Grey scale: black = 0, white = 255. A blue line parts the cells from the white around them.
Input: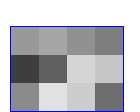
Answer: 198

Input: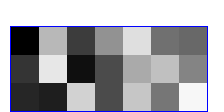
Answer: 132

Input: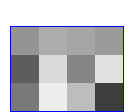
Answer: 224

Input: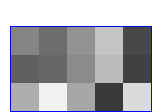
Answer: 65

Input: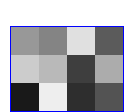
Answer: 172

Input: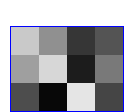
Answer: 121

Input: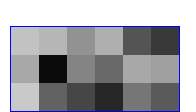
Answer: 160
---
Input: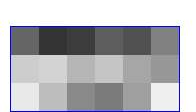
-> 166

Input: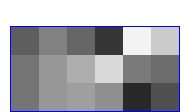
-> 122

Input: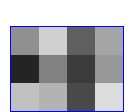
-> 59

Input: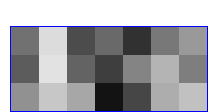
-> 180

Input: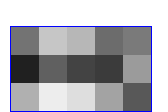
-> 59

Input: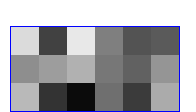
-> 97

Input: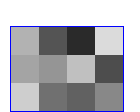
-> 192
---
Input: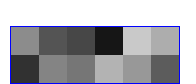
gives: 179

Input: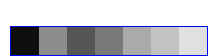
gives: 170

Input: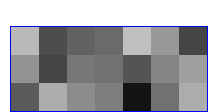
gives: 20

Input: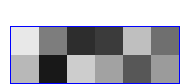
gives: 162

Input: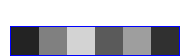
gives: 90

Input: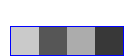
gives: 86

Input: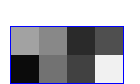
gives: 114

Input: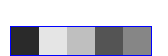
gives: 191

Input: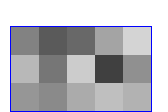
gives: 171
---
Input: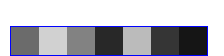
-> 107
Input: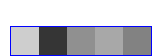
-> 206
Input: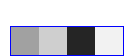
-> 161
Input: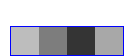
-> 189
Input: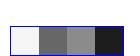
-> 245
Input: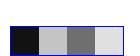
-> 18
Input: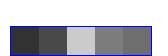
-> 50
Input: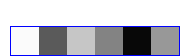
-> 251
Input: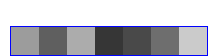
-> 156
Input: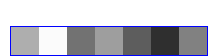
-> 174
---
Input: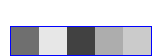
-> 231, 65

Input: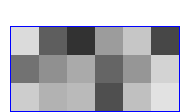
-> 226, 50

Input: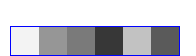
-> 243, 55

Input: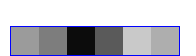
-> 201, 12

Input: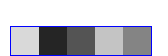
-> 217, 37

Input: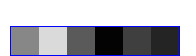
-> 218, 3

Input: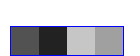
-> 198, 34

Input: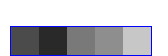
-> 199, 41

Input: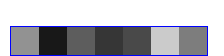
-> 203, 24
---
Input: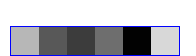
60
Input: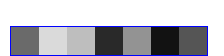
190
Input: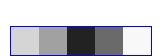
34
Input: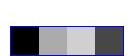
208
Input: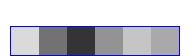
52
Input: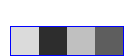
192
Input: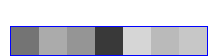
149
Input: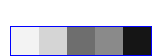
110
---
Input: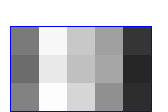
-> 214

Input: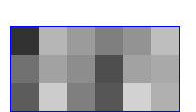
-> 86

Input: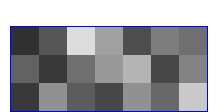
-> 145

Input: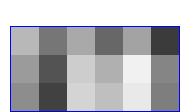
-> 191

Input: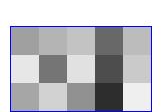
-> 145

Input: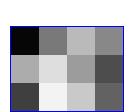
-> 243

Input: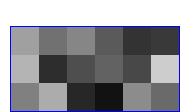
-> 18
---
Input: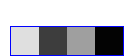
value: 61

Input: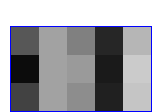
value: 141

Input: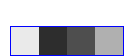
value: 45

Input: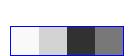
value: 211

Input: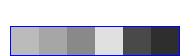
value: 224

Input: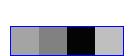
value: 129

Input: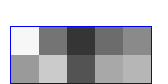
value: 83
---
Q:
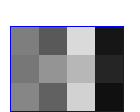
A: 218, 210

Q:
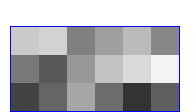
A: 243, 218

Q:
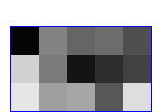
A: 230, 222

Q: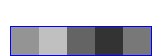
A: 192, 148

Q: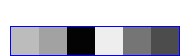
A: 238, 188

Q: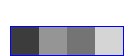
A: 213, 149

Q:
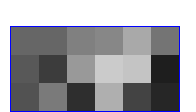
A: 203, 196

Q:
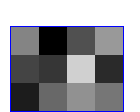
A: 208, 153
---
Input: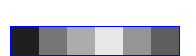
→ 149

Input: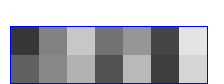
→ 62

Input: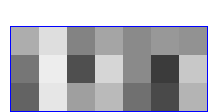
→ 73

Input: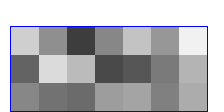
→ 128

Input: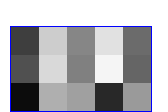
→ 40

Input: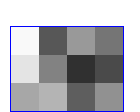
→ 94

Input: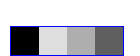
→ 174

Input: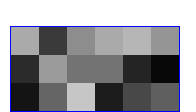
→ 72

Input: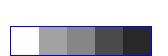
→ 74
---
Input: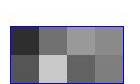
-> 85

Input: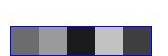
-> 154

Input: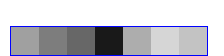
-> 25

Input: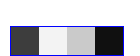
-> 61

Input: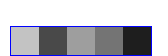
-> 73

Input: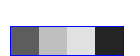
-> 93

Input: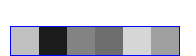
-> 131
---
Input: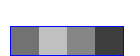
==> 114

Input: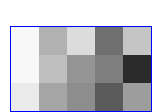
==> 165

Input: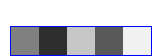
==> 46

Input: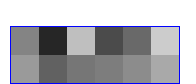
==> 118

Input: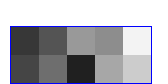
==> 110

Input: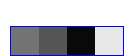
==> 115

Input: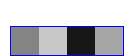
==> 132

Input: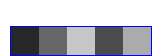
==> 103

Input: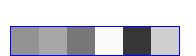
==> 119
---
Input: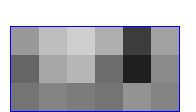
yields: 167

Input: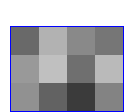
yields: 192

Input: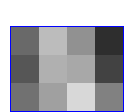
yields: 176

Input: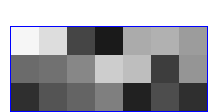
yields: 113

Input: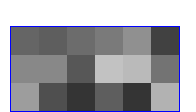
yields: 136

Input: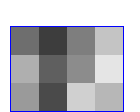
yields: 95
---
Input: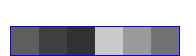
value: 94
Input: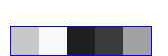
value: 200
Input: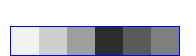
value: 242
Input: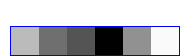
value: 187
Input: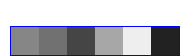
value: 134
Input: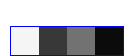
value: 245
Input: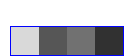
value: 217
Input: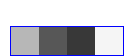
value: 183
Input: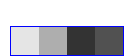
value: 229
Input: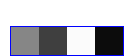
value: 134
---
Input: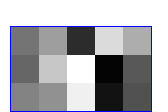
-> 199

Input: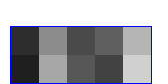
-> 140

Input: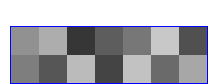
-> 173

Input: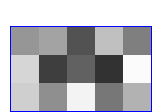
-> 62

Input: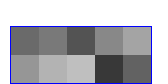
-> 121

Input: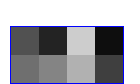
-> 35

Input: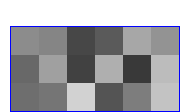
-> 160

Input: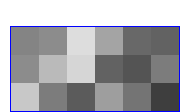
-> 186

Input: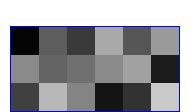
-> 100

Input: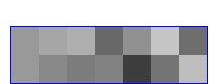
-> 166
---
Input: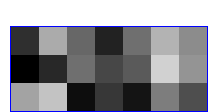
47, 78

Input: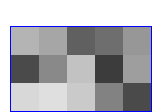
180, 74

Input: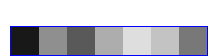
24, 120

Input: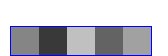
133, 161

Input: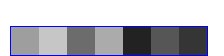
158, 53

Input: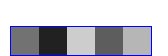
114, 182

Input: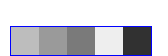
189, 49

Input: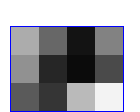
172, 243

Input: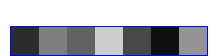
44, 148

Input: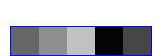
102, 69
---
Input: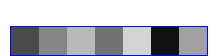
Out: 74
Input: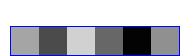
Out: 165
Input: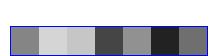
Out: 133
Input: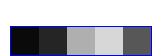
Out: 10
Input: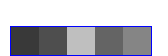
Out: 57
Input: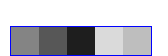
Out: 132
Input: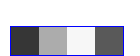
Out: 54
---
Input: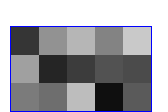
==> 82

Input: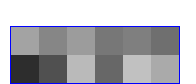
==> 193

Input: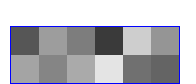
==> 112

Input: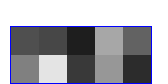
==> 151

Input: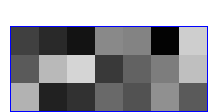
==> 125

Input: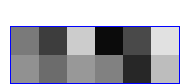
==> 39
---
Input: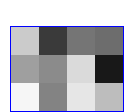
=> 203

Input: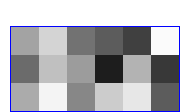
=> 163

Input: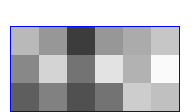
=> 185

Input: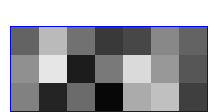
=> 99

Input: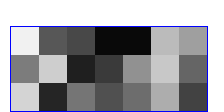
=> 241

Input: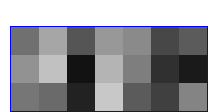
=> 112

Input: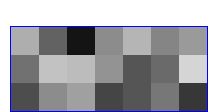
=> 174
